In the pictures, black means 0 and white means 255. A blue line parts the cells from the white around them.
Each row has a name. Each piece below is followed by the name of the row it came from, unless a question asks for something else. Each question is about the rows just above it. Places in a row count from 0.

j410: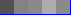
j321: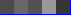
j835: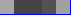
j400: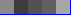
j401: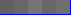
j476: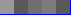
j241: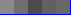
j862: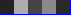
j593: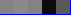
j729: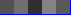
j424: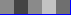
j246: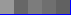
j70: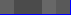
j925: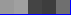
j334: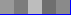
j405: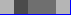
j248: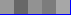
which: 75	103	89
j70
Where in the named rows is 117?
j401, 2
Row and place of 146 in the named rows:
j248, 2

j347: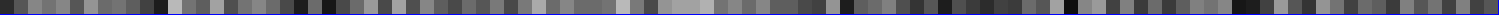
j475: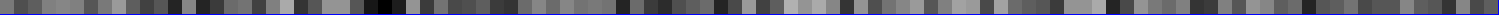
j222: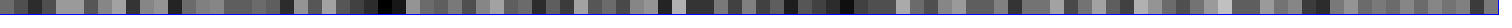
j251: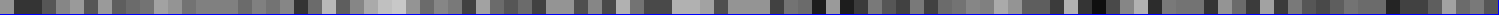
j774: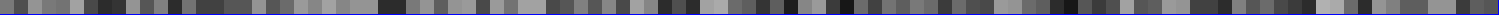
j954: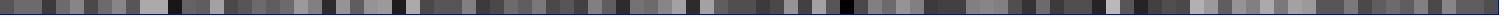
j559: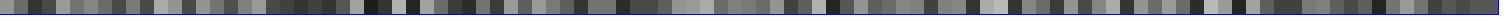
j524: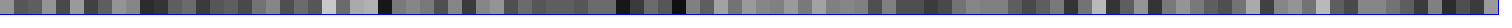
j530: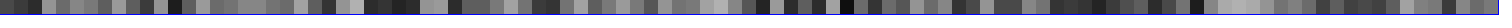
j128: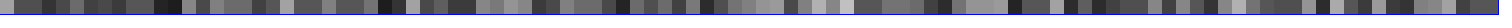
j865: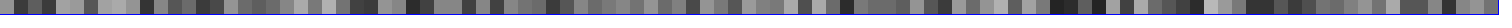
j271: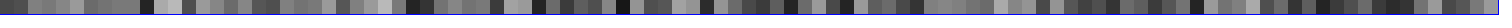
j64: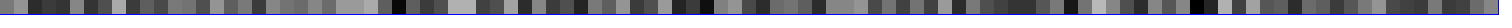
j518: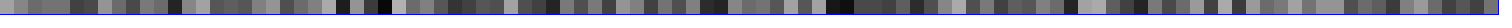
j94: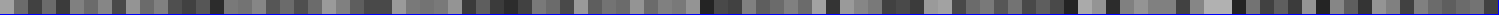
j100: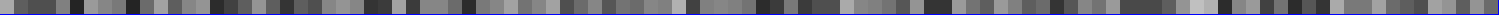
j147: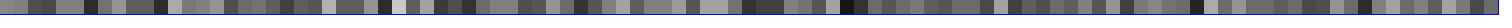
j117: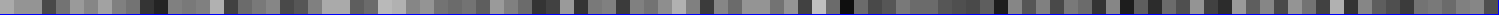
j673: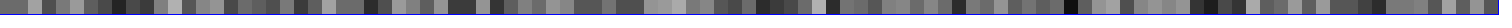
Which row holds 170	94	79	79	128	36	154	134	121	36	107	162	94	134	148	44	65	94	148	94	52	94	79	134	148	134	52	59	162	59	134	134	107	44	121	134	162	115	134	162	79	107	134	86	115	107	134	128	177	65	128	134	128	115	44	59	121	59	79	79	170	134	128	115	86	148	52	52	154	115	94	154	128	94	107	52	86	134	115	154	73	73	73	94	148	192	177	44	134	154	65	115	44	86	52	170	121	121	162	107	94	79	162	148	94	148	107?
j100
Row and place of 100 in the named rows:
j954, 13
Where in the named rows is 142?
j117, 47

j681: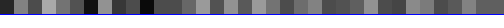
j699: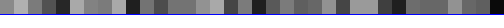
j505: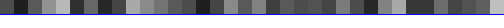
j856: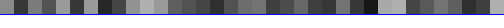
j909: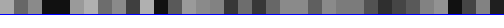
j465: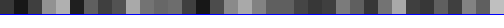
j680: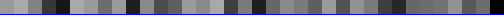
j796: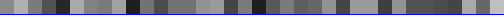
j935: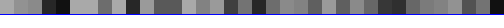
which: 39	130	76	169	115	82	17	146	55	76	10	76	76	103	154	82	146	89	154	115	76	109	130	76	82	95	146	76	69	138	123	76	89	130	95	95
j681
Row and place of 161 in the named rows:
j796, 8

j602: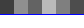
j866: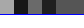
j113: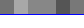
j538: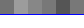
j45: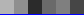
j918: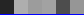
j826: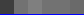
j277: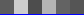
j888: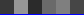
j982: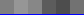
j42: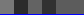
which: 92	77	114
j982
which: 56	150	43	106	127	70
j888
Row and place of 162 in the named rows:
j918, 3
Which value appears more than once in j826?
114

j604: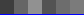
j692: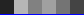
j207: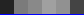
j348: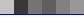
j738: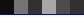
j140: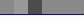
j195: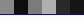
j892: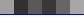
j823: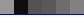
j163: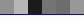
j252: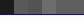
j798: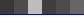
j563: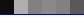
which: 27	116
j163
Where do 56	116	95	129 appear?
j348
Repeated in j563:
129
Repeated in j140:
137
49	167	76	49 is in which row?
j738
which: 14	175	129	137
j563
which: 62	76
j798

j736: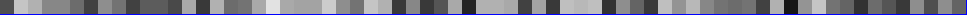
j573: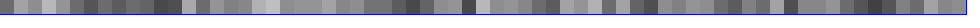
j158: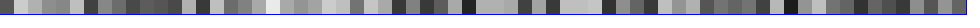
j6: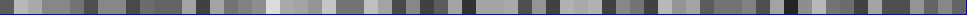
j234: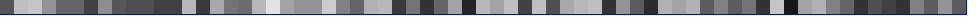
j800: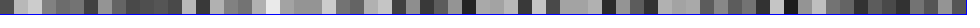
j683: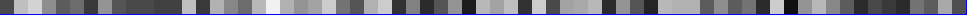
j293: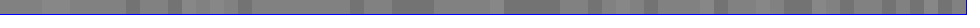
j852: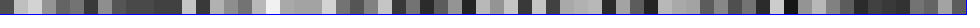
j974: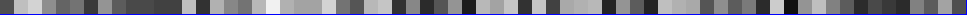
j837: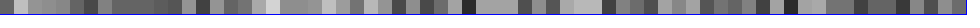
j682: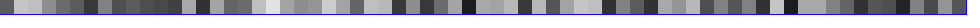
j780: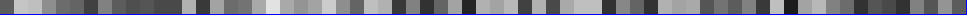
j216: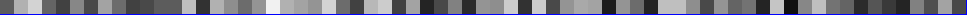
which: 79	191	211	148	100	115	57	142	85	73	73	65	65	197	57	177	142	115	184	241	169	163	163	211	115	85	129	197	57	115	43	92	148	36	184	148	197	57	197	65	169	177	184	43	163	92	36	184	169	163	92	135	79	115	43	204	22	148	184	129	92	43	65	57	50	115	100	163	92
j852
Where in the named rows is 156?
j837, 24
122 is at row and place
j974, 53
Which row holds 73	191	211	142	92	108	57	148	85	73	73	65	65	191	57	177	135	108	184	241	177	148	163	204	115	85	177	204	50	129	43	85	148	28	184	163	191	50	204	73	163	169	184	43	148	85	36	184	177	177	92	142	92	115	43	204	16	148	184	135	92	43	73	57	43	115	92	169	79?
j683
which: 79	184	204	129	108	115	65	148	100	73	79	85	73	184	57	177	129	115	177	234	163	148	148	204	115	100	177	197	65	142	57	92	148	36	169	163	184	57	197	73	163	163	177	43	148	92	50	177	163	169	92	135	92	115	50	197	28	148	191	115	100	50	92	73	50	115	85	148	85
j800

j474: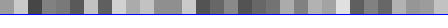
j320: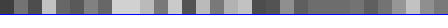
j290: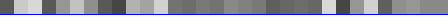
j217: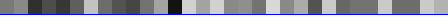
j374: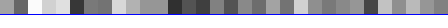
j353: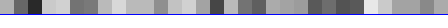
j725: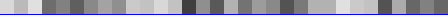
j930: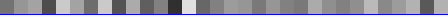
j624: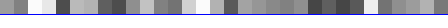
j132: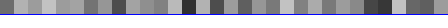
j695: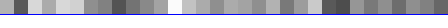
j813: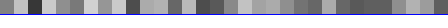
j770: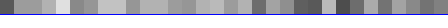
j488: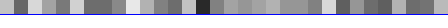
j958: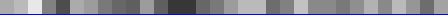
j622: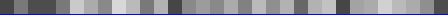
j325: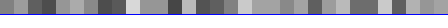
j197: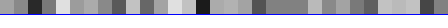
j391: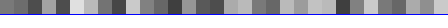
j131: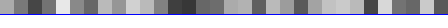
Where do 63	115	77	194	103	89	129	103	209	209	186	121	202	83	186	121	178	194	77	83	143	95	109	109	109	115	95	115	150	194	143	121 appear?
j320
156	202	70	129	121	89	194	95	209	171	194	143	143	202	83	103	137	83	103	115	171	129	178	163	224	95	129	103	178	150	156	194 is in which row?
j474
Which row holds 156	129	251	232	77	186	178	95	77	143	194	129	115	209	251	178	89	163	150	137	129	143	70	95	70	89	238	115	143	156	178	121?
j624
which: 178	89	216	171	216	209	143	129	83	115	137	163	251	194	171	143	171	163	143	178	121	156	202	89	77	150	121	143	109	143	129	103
j695

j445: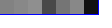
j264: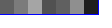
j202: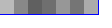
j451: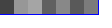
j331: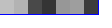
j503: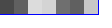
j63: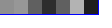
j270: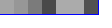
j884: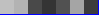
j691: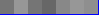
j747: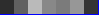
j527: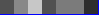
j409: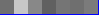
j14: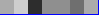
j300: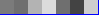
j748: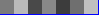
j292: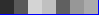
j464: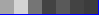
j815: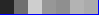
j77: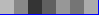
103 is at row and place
j691, 3
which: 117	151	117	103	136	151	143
j691
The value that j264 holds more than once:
96
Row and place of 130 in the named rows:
j445, 0
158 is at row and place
j331, 5

